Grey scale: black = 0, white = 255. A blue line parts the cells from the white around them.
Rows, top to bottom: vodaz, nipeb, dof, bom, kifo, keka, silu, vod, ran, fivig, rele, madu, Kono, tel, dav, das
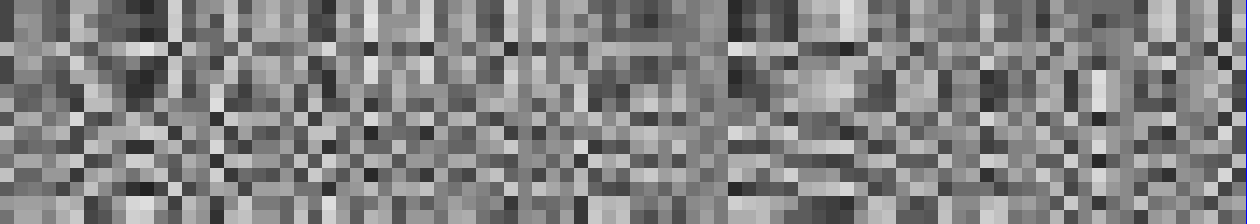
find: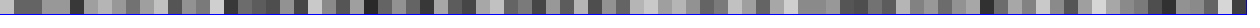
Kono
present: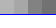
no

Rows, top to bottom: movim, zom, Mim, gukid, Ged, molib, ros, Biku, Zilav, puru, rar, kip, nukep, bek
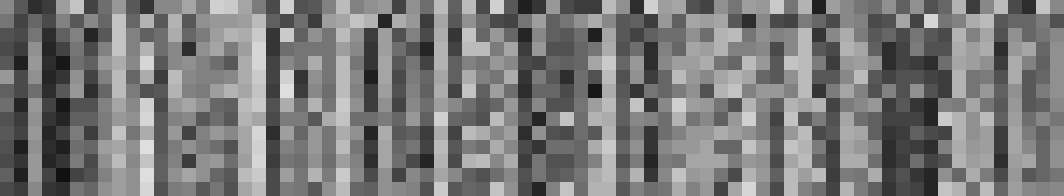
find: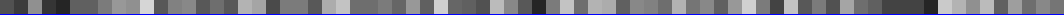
Zilav
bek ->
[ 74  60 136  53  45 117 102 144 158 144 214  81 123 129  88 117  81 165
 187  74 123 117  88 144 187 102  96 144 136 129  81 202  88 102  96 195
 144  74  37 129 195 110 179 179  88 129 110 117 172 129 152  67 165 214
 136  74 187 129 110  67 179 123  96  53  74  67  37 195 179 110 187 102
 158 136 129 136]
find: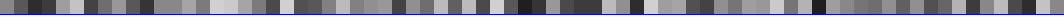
movim
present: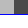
yes
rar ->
[ 81  31 144  45  31 110 102 158 165 144 222  88 123 144 123 110  81 165
 208  67 129 117 152 117 187 117  60 165 102 117  67 187  88 123 110 172
 136  74  53 110 110 102 172 202 102 144  53 136 152 152 165 102 102 195
 158  88 195 179 123  60 165 152 136  45  67  60  45 129 172 152 158  60
 165 136 102 144]
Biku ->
[110  37 152  67  23  81  81 129 165 136 208  74 152 165 144 102  96 187
 202  81 172 110 179 117 202 144  60 144  67 136 110 158 136 110  88 102
 152  74 136  81  81 117 158 187  96 195  53 136 208 158 152 117  81 179
 136  96 179 165 179  67 123 136 152  60  88  53  37 129 123 165 117  88
 152  88  96 136]
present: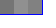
yes

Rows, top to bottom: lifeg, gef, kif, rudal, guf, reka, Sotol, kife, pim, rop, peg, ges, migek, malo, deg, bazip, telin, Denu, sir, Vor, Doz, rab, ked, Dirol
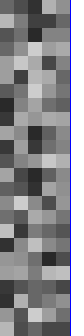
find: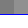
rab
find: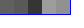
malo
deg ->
[138 205 138  77 150]
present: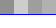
no
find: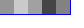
guf
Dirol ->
[183  77 103  71  71]
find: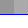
pim

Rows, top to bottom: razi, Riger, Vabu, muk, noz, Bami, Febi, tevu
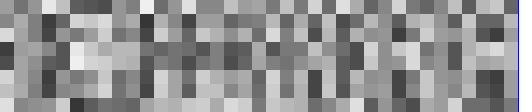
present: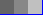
yes
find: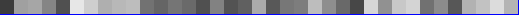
muk
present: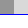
yes
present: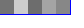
no

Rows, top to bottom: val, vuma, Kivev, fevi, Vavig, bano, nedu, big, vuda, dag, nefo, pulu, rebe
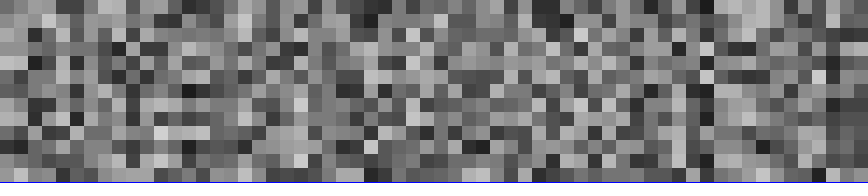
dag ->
[109  75 157  59  67 177 109 109 163 131 123 208 169 177 190 101 109  95
  67 151 163 177  75 139 131 123  53 183 151  87  47 116  59 123 145  59
  81  75 169  81 177 157  53 169  67  75 116 163 177  87 157 116 116  75
 109 101 123 169 163  75 101  87]
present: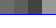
yes

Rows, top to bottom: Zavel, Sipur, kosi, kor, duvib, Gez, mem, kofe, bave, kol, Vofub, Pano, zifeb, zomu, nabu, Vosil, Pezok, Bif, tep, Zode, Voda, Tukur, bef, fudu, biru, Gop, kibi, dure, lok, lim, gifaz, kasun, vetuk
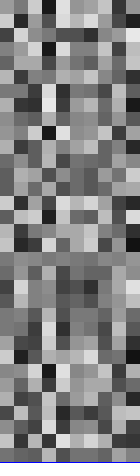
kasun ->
[196  54 182  54 224 176 212 176  60  54]
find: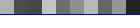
lok
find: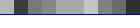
Pezok
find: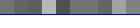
vetuk
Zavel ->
[155 121 204  25 224 149 162 196  54 149]
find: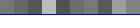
vetuk

